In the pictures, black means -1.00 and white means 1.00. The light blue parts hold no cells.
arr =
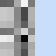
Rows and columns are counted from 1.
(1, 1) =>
-0.24
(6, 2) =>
0.80
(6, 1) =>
0.87
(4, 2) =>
0.43
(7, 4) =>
-0.22
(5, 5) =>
0.04
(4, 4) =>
-0.26
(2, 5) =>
0.39
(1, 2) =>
-0.20
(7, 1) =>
0.43
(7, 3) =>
0.10
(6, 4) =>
-0.94
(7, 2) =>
0.41

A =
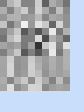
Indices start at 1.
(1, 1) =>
0.00
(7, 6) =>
-0.60
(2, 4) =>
0.60
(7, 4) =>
-0.05
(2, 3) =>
0.39
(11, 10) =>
0.31
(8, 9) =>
-0.05
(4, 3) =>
0.26
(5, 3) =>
0.56
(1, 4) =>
0.04
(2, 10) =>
0.08
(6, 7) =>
-0.40
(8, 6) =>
-0.33
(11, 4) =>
0.23
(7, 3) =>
0.28
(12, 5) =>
0.11
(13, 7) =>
0.09
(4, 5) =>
0.20
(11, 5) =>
0.61
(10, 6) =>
0.38
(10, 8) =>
0.36
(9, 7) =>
0.22
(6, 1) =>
-0.09
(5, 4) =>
-0.30
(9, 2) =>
0.62
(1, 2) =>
0.42
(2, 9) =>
0.50
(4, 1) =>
0.54
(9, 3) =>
0.15
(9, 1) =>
0.30
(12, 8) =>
0.03
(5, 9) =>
-0.06
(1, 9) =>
0.20
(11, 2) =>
0.66
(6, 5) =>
-0.03

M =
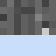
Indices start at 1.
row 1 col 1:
-0.35
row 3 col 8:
-0.22
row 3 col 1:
-0.52
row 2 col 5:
-0.45
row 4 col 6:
-0.18
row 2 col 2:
-0.21
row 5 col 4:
-0.25
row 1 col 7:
-0.48
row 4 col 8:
-0.30
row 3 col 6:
0.03
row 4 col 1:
-0.19
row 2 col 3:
-0.39
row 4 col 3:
-0.43

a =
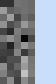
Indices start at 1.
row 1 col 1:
-0.60
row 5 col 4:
-0.20
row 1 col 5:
-0.17
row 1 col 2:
-0.61
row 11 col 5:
-0.01
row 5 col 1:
-0.46
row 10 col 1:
0.11
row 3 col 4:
-0.16
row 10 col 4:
0.21
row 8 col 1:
-0.49
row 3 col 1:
-0.17
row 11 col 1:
0.00
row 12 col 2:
0.09
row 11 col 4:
0.51
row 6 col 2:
0.14
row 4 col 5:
-0.07
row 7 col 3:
-0.13
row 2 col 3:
-0.17

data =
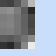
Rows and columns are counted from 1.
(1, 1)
-0.45
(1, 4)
-0.02
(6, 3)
-0.22
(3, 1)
-0.02
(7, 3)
-0.39
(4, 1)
0.00
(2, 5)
-0.69
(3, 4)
-0.23
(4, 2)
0.03
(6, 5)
0.07

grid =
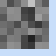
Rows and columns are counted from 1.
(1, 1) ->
0.08
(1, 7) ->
-0.28
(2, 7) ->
0.11
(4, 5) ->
-0.39
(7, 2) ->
0.13
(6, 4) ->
-0.45
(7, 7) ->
0.10
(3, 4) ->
-0.41
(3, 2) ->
0.08
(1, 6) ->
-0.02
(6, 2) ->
-0.01
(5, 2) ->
-0.25
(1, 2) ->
-0.38
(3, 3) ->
0.10
